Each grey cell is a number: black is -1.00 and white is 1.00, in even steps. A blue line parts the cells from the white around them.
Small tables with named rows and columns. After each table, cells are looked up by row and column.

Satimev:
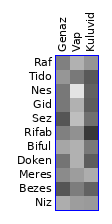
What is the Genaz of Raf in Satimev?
0.00
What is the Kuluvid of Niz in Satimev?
0.21
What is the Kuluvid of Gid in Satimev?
-0.27
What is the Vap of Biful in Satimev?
0.39
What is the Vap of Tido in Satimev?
-0.05
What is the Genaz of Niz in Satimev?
0.36
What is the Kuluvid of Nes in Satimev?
-0.23
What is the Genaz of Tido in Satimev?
0.18
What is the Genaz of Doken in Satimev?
-0.09
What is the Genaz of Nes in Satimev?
-0.06
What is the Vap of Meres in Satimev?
0.23
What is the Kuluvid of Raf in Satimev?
0.17
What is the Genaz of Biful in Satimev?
0.30
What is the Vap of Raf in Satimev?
0.39

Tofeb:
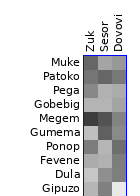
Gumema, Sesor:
-0.25
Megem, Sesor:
-0.35
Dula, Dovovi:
-0.01
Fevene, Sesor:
0.39
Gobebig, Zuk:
0.41
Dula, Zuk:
0.55
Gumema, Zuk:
0.50
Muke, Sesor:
0.29
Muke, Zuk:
-0.20
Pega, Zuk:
0.07
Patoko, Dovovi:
-0.05
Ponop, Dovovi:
-0.14
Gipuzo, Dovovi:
0.83
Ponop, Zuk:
-0.02
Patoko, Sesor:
-0.20
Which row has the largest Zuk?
Dula

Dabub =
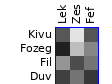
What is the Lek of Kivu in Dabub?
-0.32
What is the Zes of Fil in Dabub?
-0.40
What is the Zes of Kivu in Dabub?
0.78
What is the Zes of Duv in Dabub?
-0.09
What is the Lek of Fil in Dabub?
0.17
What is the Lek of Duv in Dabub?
-0.50
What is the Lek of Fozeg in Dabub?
-0.75
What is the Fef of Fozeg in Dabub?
0.05
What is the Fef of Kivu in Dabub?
-0.34
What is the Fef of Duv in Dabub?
-0.57
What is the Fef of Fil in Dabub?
-0.09
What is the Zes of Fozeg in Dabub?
0.48
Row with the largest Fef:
Fozeg

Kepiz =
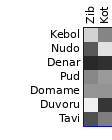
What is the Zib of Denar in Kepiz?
-0.69
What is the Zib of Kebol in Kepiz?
0.65
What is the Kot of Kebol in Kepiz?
0.04
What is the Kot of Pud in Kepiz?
0.21
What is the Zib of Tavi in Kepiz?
-0.37
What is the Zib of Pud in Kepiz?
0.06
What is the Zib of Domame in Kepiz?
0.17
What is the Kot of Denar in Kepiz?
-0.62
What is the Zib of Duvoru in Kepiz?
0.88
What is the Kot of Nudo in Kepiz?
0.77
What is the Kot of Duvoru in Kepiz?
-0.58
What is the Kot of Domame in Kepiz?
0.16
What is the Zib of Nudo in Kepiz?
-0.30

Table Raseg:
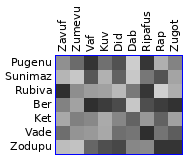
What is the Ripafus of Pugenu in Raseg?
-0.58
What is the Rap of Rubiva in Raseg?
0.62
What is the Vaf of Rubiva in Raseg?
0.23
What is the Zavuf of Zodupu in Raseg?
0.48
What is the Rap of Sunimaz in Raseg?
-0.35
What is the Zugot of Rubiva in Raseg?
0.36
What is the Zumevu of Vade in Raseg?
0.16
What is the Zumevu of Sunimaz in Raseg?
0.56
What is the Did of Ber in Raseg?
-0.41
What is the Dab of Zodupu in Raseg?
0.06
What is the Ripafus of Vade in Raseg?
-0.64
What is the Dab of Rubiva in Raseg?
-0.05
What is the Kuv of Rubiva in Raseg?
0.26
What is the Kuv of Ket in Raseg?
0.33
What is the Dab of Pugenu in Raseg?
0.61
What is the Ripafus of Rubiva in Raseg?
-0.58
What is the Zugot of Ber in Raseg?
-0.61
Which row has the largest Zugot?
Rubiva

